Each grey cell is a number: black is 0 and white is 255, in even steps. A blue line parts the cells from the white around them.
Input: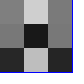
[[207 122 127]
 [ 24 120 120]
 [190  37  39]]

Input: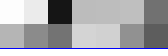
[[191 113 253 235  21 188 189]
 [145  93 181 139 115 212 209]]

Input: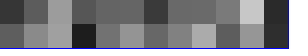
[[199  42  54  92 156  86 100 101  58 105 106 122]
 [150  46  94 138 160  29 114 148 103 129 171  93]]

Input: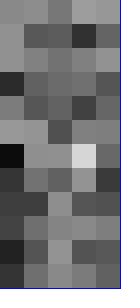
[[157 151 137 141 119]
 [ 49 100 145  88  92]
 [128 146 145 129 114]
 [112  85  43  97 107]
 [ 65 102 124  86  98]
 [128 126 152 148  80]
 [214 104  12 143 144]
 [147  58  53 114  97]
 [ 85  81  62  62 142]
 [137 126  67 111 132]
 [ 83  88  34  84 147]
 [123  97  52 111 137]]

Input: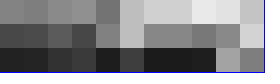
[[226 196 131 126 138 144 115 190 208 208 233]
 [137 211  72  75  91  71 129 190 135 135 120]
 [163 126  34  36  50  58  29  62  27  27  30]]

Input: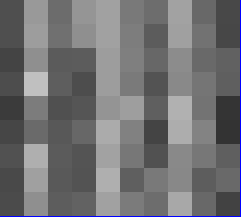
[[104  72  79 153 108 149 161 121 109 162]
 [114  71  79 157 112 143 161 125  92 160]
 [105  97  68 143  91  92 157 127 103 140]
 [117  95  77 192  94  77 157 122  83 137]
 [115  52  59 124  80  85 148 158  95 177]
 [131  51  70 106  88 103 171 129  68 173]
 [119  95  81 175  91  84 162 119  81 137]
 [ 93 105  73 160  89  83 175  95 121 136]
 [104  66  75 143  93  98 161 123 109 168]]

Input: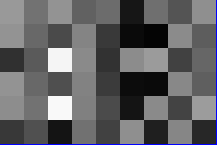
[[ 84 143 153 114 147  97 108  22 111]
 [139  93 147 104  74 132  57  10   4]
 [ 65 102  48  90 245 138  50 140 155]
 [136  95 147 104  79 130  59  12  10]
 [ 67 156 141 114 249 128  75  20 138]
 [134  39  56  80  20 113  65 143  31]]
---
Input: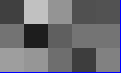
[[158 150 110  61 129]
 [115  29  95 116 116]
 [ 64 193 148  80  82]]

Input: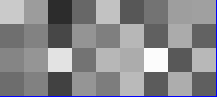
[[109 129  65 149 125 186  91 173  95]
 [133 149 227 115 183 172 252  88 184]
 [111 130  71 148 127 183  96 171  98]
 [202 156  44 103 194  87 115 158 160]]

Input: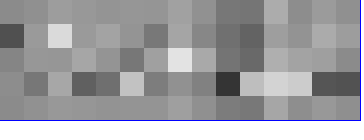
[[139 145 152 150 147 148 148 159 144 124 120 166 142 152 143]
 [141 119 167  96 111 194 125 145 129  52 190 211 204  85  82]
 [133 151 150 166 148 119 160 227 169 116 105 175 163 159 139]
 [ 80 154 218 154 163 148 120 165 135 112  99 158 147 171 157]
 [139 144 157 152 148 150 149 161 145 119 117 172 141 155 144]]

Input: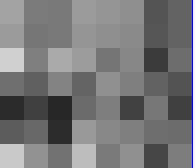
[[201 146 114 189 122 144  70 125]
 [ 92 104  44 153 136 127 110 108]
 [ 43  64  39 107 126  65 119  64]
 [111  96 131 100 144 127  98  83]
 [208 127 170 156 117 135  59 109]
 [155 118 121 149 143 138  86  99]
 [163 123 121 155 149 143  84  99]]

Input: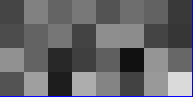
[[ 83 159  29 173 132  66 153 218]
 [145  99  40  63  95  17 149 103]
 [ 76  99 118  67 142 140  68  54]
 [ 69 129 100 120  83 110  98  57]]

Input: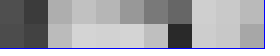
[[ 76  66 187 212 210 212 191  41 205 200 167]
 [ 79  59 174 193 182 152 121 102 207 201 186]]

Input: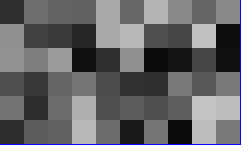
[[ 44  92  97 185 108  24 116  12 188 121]
 [114  45 108 175  78  92  78  95 196 189]
 [ 78  56 102 116  76  49  48 122  87 122]
 [145 126 155  15  47 143  12  20  70  16]
 [144  65  59  38 169 184  79  70 193  14]
 [ 48 109  99  97 168 103 179 137 101 136]]

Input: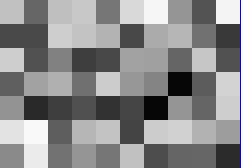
[[138 235 114 149 119 193  77 100 102  42]
 [227 249  93 181 196  67 203 209 178 157]
 [147  41  62  80  49  69   5 149 101 206]
 [ 95 163 176 112 203 151 132   5  92 210]
 [206  81 130  62  72 162 159 100 198  81]
 [ 73  73 207 195 179  72 170 181 113  56]
 [192 102 191 200 118 217 247 148  82 243]]
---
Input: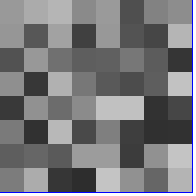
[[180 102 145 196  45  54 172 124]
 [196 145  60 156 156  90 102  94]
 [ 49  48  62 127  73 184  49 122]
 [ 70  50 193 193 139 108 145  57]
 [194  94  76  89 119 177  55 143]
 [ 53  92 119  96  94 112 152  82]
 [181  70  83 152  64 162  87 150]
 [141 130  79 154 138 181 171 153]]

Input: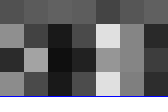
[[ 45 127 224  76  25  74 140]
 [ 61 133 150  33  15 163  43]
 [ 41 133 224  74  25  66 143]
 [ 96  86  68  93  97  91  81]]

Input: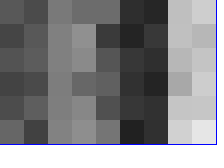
[[230 209  48  33 117 142 130  65 102]
 [198 197  49  55  80 135 126  94  76]
 [205 168  36  49  96 103 125  74  67]
 [196 183  47  55  85 138 128  92  83]
 [183 192  56  36  58 144 128  88  69]
 [206 191  38  46 108 108 121  75  88]]

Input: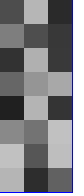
[[ 97  45 181]
 [190  86 193]
 [193 115 137]
 [ 52 180  32]
 [168 149 102]
 [ 57 176  50]
 [ 56  78 126]
 [ 42 182  77]]

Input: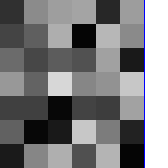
[[  5 180  80 175 134  26]
 [ 34 124 199  25   7  97]
 [162  61  67   7  64  64]
 [199 146 134 215  99 152]
 [ 25 161  81  92  71 107]
 [138 183   5 174  95  68]
 [157  39 164 158 139  48]]

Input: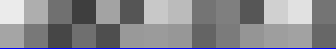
[[103 162 158 149 123 100 151 155 153  78 111  70 120 165]
 [116 225 208  86 127 116 187 200  85 163  62 112 174 235]]

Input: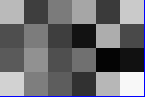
[[248 183  49  93 126 210]
 [ 17   4 112  79 145  90]
 [ 73 173  18  62 124  78]
 [202  58 166 123  62 186]]
